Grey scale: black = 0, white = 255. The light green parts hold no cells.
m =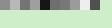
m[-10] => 141
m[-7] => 159
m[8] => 238
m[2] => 116

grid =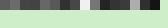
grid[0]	92
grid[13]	173
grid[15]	20
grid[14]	48
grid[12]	59
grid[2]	69

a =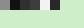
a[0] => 140
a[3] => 61
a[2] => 48
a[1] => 18

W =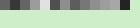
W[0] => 99
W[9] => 143

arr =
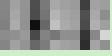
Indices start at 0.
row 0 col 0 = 134
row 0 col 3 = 78
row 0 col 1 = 161
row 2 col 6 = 170
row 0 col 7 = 155
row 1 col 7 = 159
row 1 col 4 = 117
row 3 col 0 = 140
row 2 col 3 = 16
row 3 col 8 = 53
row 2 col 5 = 192
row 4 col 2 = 147
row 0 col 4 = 121

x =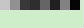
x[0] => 198
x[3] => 46
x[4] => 101

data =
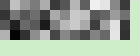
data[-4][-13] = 84
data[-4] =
[84, 193, 151, 123, 173, 57, 85, 182, 95, 240, 228, 136, 58]
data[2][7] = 202
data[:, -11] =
[151, 85, 105, 49]
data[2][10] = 162
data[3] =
[178, 4, 49, 142, 194, 69, 136, 99, 72, 131, 104, 229, 49]
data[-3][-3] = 100
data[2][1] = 32
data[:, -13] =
[84, 52, 87, 178]
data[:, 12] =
[58, 113, 54, 49]
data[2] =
[87, 32, 105, 89, 27, 127, 184, 202, 170, 61, 162, 224, 54]

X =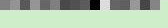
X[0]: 128
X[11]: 101
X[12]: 95
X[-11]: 127
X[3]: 149
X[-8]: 91

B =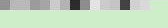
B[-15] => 147
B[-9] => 179
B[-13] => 185
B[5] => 203

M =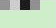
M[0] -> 148
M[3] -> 144
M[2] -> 28
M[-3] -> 205

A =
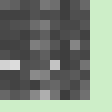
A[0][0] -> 103
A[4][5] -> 86
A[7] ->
[68, 68, 81, 138, 130, 80, 82, 90, 73]
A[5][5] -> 67
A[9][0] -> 103
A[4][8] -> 81
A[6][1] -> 220
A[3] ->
[72, 73, 64, 79, 95, 66, 76, 81, 65]
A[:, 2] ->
[77, 67, 81, 64, 70, 66, 80, 81, 74, 95]
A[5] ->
[80, 70, 66, 80, 95, 67, 62, 76, 70]
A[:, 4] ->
[119, 75, 123, 95, 115, 95, 89, 130, 97, 174]
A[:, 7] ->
[82, 79, 72, 81, 133, 76, 71, 90, 72, 85]
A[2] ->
[73, 80, 81, 108, 123, 84, 72, 72, 85]
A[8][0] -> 74
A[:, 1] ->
[96, 66, 80, 73, 66, 70, 220, 68, 67, 87]
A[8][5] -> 103
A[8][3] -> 63
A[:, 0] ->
[103, 66, 73, 72, 65, 80, 210, 68, 74, 103]
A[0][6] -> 62
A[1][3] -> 82
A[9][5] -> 115
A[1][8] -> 77
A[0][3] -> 82
